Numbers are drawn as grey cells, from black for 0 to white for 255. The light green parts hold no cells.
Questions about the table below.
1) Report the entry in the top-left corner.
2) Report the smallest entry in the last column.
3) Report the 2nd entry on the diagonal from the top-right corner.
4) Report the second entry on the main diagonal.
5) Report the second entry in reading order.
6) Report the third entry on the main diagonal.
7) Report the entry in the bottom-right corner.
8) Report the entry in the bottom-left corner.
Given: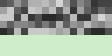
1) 82
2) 67
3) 107
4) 201
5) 95
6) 67
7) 82
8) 42

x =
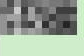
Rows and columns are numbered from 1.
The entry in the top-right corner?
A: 132
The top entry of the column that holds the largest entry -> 147
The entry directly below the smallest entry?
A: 91
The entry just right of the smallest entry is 79
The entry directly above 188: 147
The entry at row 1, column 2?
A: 79
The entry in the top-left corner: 132
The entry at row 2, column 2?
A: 104
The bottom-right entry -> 79
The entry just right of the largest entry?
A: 63
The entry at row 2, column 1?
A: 104
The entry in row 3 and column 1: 147
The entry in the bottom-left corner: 147
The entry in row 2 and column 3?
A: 201
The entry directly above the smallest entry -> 91

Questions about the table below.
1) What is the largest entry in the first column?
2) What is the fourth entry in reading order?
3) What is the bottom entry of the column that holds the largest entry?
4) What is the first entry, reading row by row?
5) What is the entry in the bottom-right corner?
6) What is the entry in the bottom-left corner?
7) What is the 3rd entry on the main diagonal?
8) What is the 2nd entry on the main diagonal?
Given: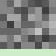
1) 150
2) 119
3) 75
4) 134
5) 119
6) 89
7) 166
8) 134

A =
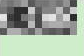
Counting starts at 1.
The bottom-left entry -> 89
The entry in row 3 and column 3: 46
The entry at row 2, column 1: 117
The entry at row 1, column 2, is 117
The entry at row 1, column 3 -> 132
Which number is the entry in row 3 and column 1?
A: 227
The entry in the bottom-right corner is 146
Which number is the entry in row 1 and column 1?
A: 132

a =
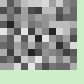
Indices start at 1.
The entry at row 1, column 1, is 188
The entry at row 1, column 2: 91
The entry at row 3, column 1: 160
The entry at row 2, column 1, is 77
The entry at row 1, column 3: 147
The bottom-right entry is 173
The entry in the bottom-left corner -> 160
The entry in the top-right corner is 118
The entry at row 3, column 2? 106
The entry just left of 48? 173

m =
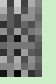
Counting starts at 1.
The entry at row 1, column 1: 198
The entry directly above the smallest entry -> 158
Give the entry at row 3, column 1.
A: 132
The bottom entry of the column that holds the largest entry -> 10
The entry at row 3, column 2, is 91
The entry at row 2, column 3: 185
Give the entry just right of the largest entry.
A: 65
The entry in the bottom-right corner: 78
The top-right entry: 132
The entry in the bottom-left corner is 22
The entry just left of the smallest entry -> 132

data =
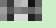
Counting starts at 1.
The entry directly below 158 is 143
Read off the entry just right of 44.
216
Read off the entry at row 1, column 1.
115
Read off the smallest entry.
18
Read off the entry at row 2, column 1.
158

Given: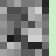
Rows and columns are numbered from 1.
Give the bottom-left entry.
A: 163
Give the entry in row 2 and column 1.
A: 175
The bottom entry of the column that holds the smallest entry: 149
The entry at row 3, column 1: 134
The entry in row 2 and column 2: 77
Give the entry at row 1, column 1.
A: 107
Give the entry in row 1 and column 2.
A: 134
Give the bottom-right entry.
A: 64
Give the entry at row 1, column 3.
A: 163
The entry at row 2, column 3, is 77
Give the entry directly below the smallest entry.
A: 191
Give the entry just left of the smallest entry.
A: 163
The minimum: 23
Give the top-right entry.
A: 36

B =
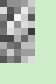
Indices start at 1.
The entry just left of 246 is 72
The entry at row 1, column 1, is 87
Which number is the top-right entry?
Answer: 204
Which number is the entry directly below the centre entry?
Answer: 174
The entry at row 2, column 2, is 87
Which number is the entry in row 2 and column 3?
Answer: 131
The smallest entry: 57
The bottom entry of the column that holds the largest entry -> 103
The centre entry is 190
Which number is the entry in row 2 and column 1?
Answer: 220
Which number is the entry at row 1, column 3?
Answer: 145
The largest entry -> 246
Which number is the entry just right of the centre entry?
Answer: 174

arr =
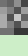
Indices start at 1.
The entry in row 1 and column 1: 113
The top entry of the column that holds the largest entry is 143
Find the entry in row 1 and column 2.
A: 98
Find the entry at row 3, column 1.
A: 171
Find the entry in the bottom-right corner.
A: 55

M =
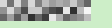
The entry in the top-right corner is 102
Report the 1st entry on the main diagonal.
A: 215
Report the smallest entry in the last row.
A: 49
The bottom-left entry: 102
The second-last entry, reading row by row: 145
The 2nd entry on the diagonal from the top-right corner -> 188

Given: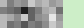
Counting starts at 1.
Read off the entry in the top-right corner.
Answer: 169
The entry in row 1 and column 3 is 154
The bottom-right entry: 169
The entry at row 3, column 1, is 185
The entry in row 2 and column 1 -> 127
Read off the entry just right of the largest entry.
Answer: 154
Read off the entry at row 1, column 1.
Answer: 185
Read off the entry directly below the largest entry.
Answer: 201
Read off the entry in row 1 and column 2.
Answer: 127
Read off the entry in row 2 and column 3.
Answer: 98
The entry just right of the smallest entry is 98

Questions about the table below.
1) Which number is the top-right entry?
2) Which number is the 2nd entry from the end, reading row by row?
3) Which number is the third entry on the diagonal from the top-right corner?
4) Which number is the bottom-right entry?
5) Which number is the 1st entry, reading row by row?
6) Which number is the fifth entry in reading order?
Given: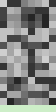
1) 53
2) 152
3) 83
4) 38
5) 207
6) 152
